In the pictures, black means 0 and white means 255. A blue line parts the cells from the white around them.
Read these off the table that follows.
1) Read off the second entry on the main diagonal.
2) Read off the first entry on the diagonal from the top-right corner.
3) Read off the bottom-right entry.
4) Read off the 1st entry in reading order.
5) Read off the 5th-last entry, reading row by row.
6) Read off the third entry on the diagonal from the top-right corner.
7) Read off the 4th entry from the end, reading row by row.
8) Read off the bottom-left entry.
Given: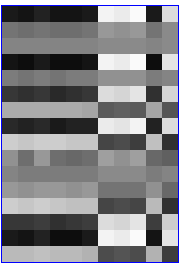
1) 110
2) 220
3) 61
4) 26
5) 76
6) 138
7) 84
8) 186

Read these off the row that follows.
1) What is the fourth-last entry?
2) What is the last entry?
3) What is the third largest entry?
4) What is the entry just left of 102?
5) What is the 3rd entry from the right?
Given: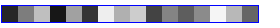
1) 139
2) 102
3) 205
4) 184
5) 245

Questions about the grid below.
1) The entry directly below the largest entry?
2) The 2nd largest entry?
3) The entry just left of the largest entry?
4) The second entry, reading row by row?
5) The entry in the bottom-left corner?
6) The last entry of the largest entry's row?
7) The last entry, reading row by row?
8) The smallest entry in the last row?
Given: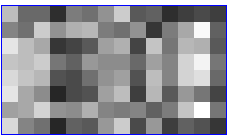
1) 82
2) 249
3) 196
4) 105
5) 217
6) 118
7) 54
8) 38

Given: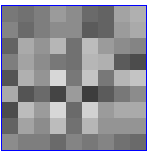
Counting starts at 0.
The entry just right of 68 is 155
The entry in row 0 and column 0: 120
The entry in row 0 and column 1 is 113
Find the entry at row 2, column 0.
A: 99
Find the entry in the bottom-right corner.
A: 106
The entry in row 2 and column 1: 170
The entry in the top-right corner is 176
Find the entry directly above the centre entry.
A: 113
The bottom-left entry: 140
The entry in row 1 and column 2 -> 126
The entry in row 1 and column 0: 132
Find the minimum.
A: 61
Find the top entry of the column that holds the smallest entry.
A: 106
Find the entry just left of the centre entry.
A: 215
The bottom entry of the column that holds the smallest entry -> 120
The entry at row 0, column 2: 126
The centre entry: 120

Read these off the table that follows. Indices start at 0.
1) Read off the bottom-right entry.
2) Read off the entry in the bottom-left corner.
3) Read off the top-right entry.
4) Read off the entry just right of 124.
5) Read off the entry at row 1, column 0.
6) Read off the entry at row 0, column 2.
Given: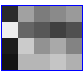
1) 176
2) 20
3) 154
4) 138
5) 237
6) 124

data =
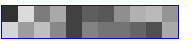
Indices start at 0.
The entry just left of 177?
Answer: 143
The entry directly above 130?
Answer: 94
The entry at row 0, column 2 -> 124
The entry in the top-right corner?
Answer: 149
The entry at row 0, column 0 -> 50
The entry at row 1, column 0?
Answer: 213
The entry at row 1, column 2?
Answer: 191

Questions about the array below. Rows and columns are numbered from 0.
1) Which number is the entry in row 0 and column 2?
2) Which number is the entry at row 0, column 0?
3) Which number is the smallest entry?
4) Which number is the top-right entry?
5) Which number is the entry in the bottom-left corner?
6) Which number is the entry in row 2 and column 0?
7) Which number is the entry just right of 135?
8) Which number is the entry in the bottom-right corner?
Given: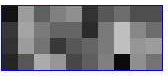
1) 95
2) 19
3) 11
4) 79
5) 37
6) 50
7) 109
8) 115
